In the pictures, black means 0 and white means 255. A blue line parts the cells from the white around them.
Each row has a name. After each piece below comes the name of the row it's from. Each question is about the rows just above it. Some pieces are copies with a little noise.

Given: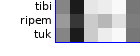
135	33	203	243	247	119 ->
tuk
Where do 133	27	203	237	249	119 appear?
tuk
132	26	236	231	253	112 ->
tibi
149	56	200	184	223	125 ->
ripem

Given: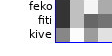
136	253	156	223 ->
kive
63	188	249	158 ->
feko

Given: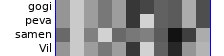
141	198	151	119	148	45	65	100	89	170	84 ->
gogi
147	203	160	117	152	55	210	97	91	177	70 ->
peva

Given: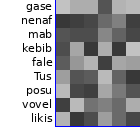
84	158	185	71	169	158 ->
fale
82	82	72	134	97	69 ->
mab
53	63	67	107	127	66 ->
nenaf

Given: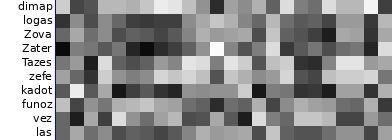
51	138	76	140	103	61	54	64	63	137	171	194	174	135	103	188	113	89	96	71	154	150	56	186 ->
logas
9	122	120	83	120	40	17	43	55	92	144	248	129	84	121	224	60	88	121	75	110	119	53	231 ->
Zater
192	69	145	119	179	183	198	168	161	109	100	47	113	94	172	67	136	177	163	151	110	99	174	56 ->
funoz
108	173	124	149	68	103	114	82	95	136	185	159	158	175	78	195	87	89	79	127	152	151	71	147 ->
las

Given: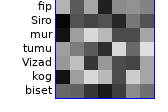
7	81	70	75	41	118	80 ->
Siro
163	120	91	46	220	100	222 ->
tumu
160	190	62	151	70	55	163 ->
Vizad
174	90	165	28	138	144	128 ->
fip

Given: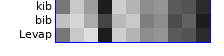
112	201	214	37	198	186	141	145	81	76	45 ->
Levap
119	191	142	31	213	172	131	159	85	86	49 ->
kib

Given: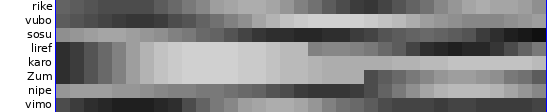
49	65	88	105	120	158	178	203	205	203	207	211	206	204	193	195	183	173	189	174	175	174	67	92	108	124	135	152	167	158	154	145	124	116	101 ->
Zum
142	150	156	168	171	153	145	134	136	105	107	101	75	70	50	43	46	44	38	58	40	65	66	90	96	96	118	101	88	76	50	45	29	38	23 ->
sosu

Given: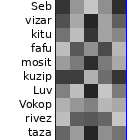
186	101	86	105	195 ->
rivez
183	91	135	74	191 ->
fafu
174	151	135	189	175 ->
Vokop
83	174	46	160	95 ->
vizar

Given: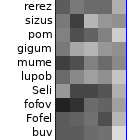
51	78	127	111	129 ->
mume
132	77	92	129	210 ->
pom
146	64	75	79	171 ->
Seli
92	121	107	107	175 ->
rerez

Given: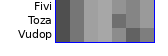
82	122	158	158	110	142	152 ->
Toza
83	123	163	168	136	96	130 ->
Vudop

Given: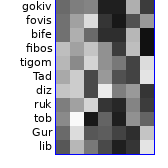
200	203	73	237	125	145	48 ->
diz
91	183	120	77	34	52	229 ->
lib

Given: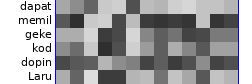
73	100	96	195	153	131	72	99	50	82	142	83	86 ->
dopin
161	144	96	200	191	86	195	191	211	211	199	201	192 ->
dapat

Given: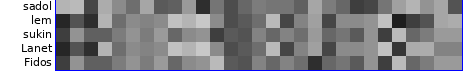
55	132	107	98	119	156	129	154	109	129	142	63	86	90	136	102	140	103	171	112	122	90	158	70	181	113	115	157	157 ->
sukin
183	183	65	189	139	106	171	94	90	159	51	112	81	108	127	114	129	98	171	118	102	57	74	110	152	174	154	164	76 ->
sadol
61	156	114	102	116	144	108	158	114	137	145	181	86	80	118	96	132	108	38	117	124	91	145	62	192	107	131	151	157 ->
Fidos

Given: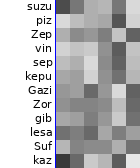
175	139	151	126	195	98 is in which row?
Zep
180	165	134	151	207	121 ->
gib

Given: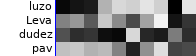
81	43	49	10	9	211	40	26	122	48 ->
dudez
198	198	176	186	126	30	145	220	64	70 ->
pav

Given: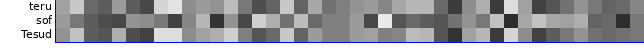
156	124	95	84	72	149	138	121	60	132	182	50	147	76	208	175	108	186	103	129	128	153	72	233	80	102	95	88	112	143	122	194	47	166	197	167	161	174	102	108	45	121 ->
sof
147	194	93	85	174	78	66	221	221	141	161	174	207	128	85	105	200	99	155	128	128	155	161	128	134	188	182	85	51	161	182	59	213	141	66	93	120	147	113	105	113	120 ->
Tesud

